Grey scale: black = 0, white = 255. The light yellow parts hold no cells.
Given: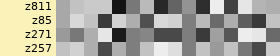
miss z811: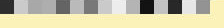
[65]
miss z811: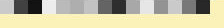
[180]
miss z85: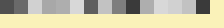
[186]
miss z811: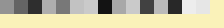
[180]
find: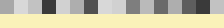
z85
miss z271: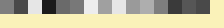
[134]
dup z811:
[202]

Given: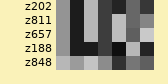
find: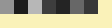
z202
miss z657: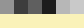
[189]
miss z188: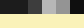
[36]
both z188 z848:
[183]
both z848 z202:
[183]
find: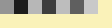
z657

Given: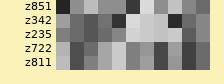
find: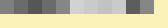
z235
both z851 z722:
[107]
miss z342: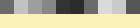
[114]
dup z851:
[142]
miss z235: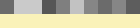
[210]

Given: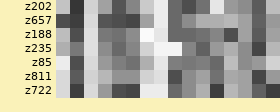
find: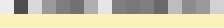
z85
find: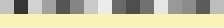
z202
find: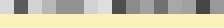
z811
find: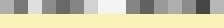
z235
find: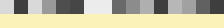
z722

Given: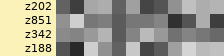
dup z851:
[119]
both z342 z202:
[180]
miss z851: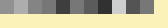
[126]

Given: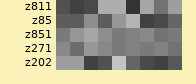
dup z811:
[174]
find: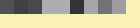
z811

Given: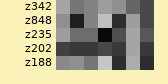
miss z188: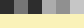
[137]
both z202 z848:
[72]
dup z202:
[57]
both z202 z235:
[165]
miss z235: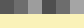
[9]

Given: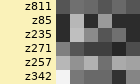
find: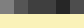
z271
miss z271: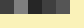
[77]
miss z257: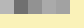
[177]
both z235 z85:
[44]
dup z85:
[44]
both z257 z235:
[112]

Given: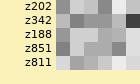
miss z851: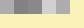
[223]
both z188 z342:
[151]
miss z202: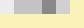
[144]
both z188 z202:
[208]
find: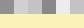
z202
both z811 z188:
[179]

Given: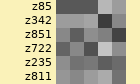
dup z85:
[88]
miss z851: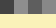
[128]
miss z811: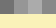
[156]
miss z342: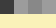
[164]

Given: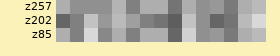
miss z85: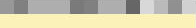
[136]
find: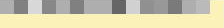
z85
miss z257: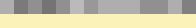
[180]
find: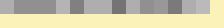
z257
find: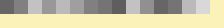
z202

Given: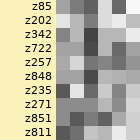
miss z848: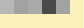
[177]
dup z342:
[183]
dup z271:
[140]

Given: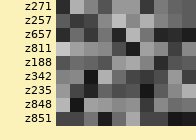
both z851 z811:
[29]
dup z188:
[84]
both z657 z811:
[29]
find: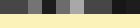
z851
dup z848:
[136]
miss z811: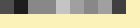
[144]
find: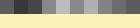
z257

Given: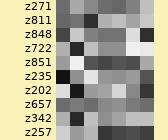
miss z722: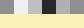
[234]
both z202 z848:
[221]
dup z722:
[143]
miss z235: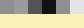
[149]
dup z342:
[191]
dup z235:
[143]

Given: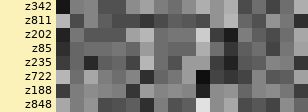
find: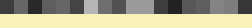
z235
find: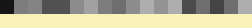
z342
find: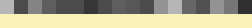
z811

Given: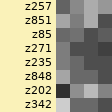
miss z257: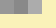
[99]
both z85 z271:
[78]
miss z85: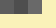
[113]

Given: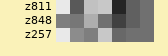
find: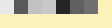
z811
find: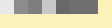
z257
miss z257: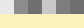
[104]

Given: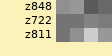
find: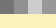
z811
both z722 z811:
[116]
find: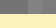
z722

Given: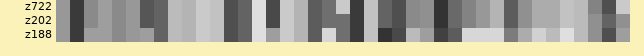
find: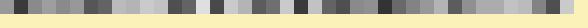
z722

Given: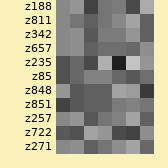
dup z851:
[96]
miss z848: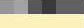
[155]
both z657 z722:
[142]

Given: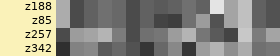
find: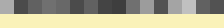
z85
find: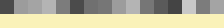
z257
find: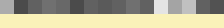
z188
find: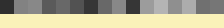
z342

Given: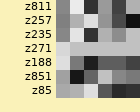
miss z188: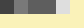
[30]
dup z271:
[193]
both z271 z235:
[193]
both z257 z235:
[177]
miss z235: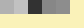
[228]

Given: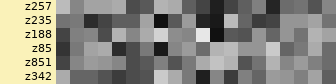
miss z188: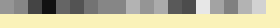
[141]
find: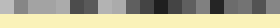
z257
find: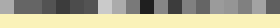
z342
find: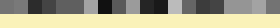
z235

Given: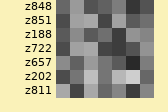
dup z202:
[117]
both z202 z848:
[103]
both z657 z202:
[117]

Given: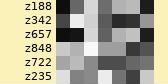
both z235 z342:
[236]
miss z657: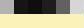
[193]

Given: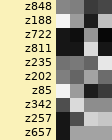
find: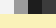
z85
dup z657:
[163]
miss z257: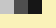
[210]
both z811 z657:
[22]
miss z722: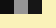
[7]
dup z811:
[22]

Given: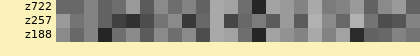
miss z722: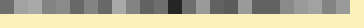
[123]
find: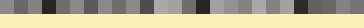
z188
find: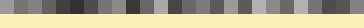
z257
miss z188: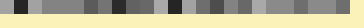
[146]

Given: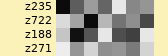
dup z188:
[231]
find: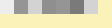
z271
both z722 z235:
[11]
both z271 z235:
[149]

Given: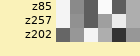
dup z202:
[151]
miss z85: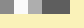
[244]
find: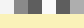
z85
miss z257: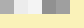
[94]
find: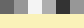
z202
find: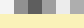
z257

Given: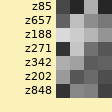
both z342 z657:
[98]
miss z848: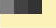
[135]

